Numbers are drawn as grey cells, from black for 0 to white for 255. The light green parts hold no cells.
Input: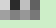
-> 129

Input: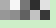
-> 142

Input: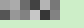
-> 151

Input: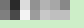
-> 73

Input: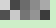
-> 201

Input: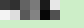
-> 222
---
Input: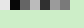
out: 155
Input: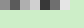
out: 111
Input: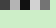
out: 210
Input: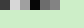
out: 109
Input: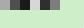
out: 47
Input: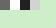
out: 33
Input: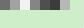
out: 60
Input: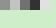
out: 50
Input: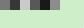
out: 25
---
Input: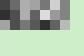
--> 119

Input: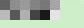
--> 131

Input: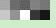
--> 96

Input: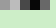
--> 72

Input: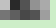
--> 83

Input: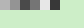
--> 117

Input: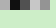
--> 81

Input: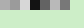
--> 99

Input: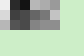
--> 183

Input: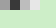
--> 57
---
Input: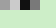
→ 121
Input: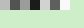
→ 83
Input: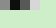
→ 88
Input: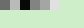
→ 108
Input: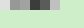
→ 91
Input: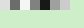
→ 108
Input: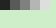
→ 89
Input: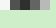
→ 81
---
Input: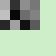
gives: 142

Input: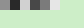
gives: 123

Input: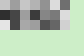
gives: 220

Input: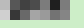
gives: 31

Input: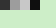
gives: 200

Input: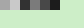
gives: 72

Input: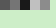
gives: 192

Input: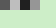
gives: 32
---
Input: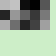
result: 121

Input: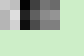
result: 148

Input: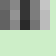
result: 187

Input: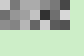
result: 216

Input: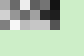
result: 30

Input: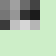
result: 27

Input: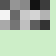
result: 179

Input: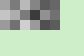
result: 113

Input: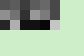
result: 72
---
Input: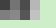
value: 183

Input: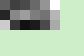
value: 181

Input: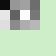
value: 119

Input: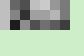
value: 122

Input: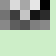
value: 43

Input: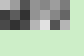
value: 102
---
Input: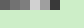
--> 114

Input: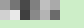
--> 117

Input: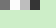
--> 252

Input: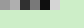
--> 175

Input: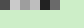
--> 202

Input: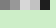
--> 152
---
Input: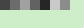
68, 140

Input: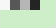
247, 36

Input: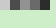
202, 44

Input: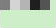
126, 84

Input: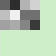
100, 57

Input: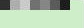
48, 30

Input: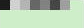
28, 159

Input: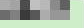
172, 151

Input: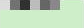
220, 136

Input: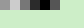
152, 85
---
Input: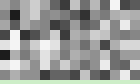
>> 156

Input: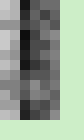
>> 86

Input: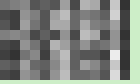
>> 63

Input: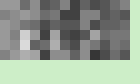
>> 109

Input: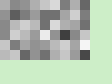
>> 113

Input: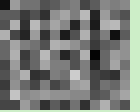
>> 114
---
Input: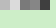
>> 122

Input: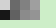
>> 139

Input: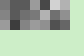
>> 132

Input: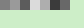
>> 92

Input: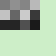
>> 80

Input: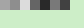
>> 220

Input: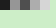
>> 79

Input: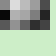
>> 98

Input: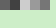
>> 205
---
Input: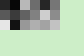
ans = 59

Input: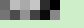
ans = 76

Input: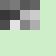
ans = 67

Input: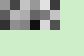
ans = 184

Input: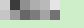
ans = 154

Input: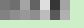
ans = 142

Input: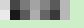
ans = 24

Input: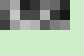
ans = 198

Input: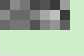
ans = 105
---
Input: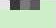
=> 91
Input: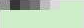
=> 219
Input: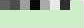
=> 46
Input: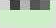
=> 106
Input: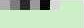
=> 216
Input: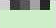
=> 39
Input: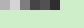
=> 46
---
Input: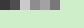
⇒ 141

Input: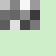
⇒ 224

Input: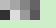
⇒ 220

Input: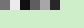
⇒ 94

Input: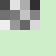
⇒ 151

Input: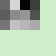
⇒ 193

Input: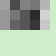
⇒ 86

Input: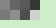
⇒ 142

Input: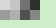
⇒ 176
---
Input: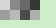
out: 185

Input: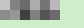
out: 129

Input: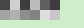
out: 130

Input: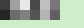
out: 84

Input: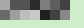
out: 32

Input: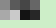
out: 202
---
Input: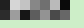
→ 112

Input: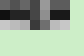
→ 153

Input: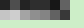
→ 46

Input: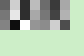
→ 108

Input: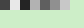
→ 95

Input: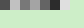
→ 100

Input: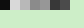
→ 151
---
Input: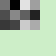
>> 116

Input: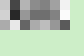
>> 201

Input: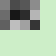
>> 128

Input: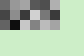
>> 108

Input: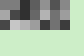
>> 125

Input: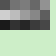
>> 82
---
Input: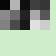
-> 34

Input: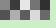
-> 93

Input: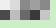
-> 105

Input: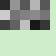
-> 129

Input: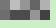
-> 76

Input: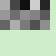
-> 142

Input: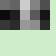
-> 173

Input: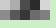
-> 55
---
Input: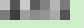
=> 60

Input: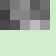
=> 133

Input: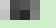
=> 62

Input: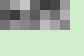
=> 61

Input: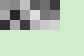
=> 38

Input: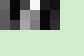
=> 8

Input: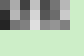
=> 183

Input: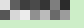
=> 215
